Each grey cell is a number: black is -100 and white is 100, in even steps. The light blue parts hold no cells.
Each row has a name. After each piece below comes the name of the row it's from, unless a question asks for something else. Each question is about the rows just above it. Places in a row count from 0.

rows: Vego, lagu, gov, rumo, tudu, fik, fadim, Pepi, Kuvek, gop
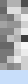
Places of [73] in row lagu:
1 2
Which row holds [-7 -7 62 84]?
Pepi

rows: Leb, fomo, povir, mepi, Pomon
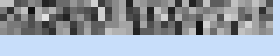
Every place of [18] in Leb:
10 12 20 35
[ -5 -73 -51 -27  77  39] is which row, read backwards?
povir
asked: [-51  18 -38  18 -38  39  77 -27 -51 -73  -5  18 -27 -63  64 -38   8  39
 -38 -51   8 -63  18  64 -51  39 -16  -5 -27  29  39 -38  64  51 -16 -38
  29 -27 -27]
povir
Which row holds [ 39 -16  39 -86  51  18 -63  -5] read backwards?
Pomon
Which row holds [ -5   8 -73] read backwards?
fomo

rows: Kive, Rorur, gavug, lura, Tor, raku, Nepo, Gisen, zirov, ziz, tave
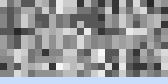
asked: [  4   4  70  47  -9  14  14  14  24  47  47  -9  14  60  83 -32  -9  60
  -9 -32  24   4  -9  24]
tave
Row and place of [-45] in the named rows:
Tor, 3
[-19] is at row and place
lura, 5
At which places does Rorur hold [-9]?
0 2 5 7 11 12 14 18 22
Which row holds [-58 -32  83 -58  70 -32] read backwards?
ziz
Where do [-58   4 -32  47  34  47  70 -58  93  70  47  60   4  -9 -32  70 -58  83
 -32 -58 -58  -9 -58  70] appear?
ziz

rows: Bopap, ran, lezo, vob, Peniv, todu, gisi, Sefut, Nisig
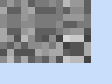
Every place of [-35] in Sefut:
0 2 3 4 10 11
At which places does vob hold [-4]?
1 2 5 6 7 11 12
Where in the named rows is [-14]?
Nisig, 2

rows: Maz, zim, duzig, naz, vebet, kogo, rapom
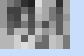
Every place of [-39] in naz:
2 4 6
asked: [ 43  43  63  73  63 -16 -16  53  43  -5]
rapom
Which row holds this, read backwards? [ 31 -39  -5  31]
zim
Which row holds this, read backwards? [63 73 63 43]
rapom
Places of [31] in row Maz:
6 7 9
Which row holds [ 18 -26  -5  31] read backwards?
duzig
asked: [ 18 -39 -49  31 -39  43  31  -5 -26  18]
duzig

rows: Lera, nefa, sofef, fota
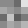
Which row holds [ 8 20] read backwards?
nefa
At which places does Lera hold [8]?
0 1
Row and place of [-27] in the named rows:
sofef, 2
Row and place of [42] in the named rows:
fota, 3
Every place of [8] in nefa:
2

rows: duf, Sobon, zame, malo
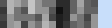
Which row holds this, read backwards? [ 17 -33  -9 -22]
malo
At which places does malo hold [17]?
1 4 7 13
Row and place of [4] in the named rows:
duf, 3

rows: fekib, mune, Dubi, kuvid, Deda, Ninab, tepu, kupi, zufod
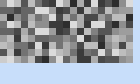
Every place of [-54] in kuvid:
7 8 12
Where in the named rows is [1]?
Deda, 13
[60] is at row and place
zufod, 0

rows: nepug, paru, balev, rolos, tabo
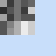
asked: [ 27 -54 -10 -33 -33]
balev
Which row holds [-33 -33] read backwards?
balev

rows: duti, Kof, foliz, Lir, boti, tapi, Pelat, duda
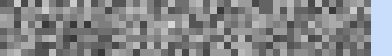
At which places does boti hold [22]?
4 18 29 33 34 35 39 40 47
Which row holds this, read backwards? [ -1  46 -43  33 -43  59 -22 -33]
duti
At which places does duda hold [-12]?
4 9 23 41 51
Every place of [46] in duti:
6 12 24 28 33 41 45

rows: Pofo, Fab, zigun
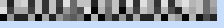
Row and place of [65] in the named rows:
Pofo, 3
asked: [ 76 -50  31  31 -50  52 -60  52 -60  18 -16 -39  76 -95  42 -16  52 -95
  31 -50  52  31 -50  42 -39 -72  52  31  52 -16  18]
Fab
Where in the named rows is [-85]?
zigun, 28
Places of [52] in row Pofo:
0 2 5 7 11 12 14 16 25 28
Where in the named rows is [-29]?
zigun, 10
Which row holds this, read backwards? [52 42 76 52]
Pofo

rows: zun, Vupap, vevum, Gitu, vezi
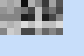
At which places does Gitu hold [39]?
1
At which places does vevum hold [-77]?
3 6
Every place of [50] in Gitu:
0 2 4 6 7
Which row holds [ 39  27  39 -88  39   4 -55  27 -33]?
zun
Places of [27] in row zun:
1 7
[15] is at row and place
Vupap, 0

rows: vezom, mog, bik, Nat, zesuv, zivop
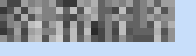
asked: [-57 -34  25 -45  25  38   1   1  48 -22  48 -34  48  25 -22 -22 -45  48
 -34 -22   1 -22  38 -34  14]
mog
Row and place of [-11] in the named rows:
bik, 8
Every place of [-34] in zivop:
3 6 9 13 16 19 20 21
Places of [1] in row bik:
1 6 7 11 15 17 18 20 22

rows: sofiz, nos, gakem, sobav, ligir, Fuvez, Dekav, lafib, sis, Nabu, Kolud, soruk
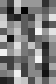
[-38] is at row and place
soruk, 4
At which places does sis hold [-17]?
2 7
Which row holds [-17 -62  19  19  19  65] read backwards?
sofiz
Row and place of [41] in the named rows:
gakem, 5
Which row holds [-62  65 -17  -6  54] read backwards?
lafib
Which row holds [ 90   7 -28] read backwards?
sis
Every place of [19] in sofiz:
3 4 5

